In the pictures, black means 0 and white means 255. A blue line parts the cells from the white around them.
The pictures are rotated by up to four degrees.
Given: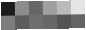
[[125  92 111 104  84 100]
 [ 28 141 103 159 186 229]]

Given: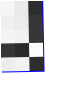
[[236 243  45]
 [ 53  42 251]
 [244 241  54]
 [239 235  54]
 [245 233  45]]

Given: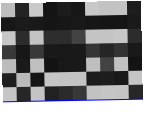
[[198  38 196  33  42  56 194 197 196  39]
 [ 30 186  21 197 196 196  28  29  24 196]
 [188  26 192  19  24  25 191  67 194  19]
 [ 57  23  56  25  24  25  53  37  51  25]
 [199  44 195  45  45  67 196 196 199  44]
 [ 23  27  25  21  23  25  22  21  21  26]
 [189  35 201  20  28  23 200 195 195  29]]

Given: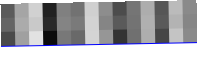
[[ 74 160 226  12 120 105 212 150  51 112 174  70 196 138]
 [101 171 201  41 132 122 211 133  90 115 176  90 179 134]
 [ 91 165 209  33 128 114 208 141  76 117 173  86 187 138]]

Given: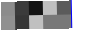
[[144  54 192 120 120]
 [140  59  20 191  91]]

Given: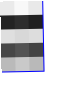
[[186 201 185]
 [ 71  83  67]
 [223 216 221]
 [ 35  45  32]
 [234 248 233]]

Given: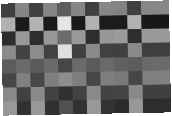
[[152  49 152  49  81  49 152  51  43 152  45  46]
 [137  65 137  66  49  66 137  66  68 137  64  64]
 [ 70 128  71 127 142 126  70 126 121  70 127 127]
 [ 92 106  91 106  70 106  91 106  97  92 106 107]
 [138  66 140  65 224  63 138  65  64 138  62  62]
 [ 45 152  45 151 107 152  45 151 155  45 154 154]
 [177  27 179  26 229  26 178  27  27 177  24  23]
 [ 64 134  64 133  93 134  63 134 131  64 135 136]]
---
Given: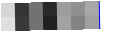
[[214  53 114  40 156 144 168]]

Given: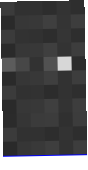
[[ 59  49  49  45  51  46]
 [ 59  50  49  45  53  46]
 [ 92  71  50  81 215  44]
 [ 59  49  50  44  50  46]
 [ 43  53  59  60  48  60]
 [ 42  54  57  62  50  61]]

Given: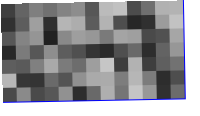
[[ 63 100 127 113 131 141  87 187 193  76 111 177 179]
 [ 87 132 149  33 137 158 151 122 164 159  74  81 166]
 [ 94  90 128 169 123 109 158 198  61 178  62  95 114]
 [ 74 138  74  87 145  45 105 175 117 197 152  48 108]]

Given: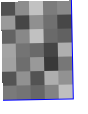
[[ 81 141 194 124 137]
 [ 99 136 193 106  97]
 [161 110 153  57 119]
 [122 116 103 131 191]]

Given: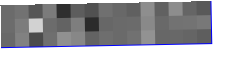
[[107 114  86 123  46  93  81 112 104  96 142  97 141 101  89]
 [105 129  75 111 144 135  99 110 106 113 146 103 104 101  94]]

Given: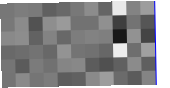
[[119 125 122  96 105 120 140 101 233 131 157]
 [137 141  98 131 104 125 130 127  24 146  68]
 [117  91 123 113 133 136  92  80  96 139  95]]
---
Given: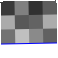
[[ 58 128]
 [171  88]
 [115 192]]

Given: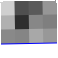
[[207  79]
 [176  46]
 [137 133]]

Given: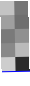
[[195 118]
 [159 111]
 [122 144]]

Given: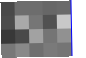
[[ 73 109]
 [ 76 169]
 [ 56  73]]

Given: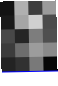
[[ 19 176]
 [ 26 165]
 [ 72  37]]

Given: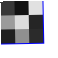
[[ 56  18]
 [155 220]
 [ 32 144]]
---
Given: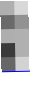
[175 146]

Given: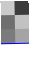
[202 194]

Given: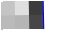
[196 181]

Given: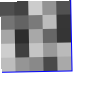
[ 79  99 168 153 169]

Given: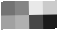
[115 176]

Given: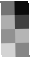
[115  64]

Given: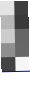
[227  57]
